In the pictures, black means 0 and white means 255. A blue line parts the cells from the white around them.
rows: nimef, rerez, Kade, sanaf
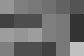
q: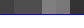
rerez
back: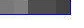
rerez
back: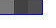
sanaf
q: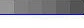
nimef

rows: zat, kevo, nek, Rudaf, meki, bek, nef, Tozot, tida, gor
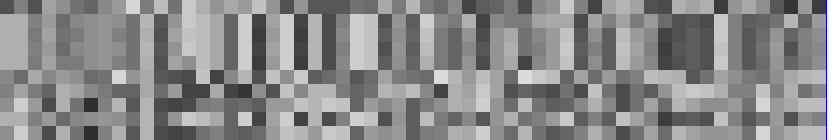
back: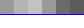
gor
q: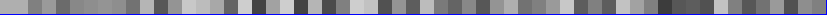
tida
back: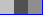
nef
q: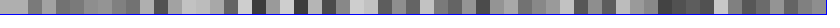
nek

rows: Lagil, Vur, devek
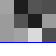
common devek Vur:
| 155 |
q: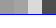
devek
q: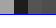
Lagil
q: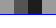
Vur

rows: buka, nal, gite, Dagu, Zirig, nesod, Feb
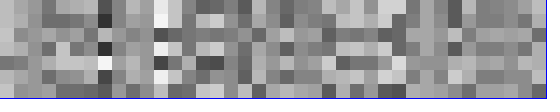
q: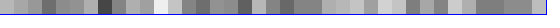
nesod
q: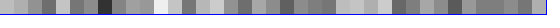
Dagu
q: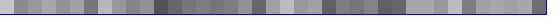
gite
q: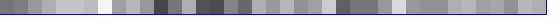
Zirig
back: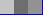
Dagu

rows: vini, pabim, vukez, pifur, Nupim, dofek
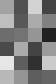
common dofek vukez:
| 149 |
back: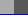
pabim
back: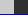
Nupim
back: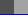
vini
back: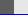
Nupim

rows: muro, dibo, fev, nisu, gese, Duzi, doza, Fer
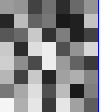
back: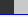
fev
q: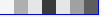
Fer
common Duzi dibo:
| 38 |

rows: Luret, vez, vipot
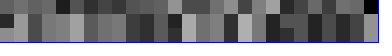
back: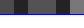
vez
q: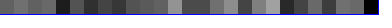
Luret

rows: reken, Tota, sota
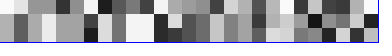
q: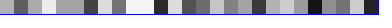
Tota
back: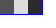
Tota

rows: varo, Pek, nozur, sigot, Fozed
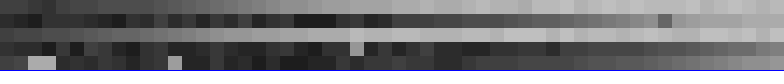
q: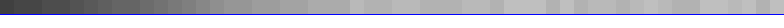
nozur
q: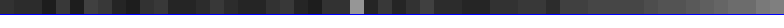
sigot
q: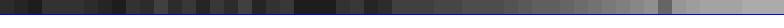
Pek

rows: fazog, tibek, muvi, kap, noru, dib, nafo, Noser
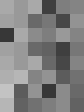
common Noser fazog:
| 126 |
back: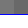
tibek

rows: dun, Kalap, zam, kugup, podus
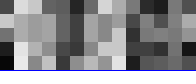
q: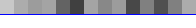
Kalap
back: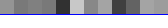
zam
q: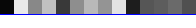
podus

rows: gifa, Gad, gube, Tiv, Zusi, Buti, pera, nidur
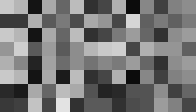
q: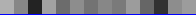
Zusi
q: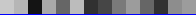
gube

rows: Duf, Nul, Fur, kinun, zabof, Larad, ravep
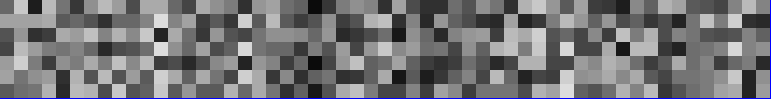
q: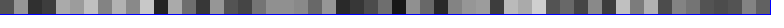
Fur
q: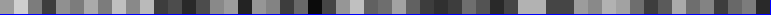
zabof

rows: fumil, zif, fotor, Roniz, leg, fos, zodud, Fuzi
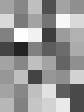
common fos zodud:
| 191 |
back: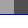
fumil
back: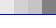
Fuzi

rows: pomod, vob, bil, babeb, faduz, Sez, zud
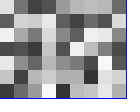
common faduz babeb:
| 74 |
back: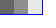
faduz

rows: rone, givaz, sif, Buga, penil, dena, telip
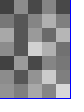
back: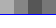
givaz
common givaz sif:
| 86 |
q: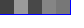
penil
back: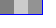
dena

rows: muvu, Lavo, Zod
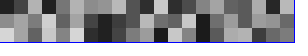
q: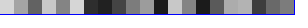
Zod
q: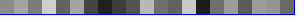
Lavo
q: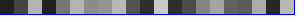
muvu

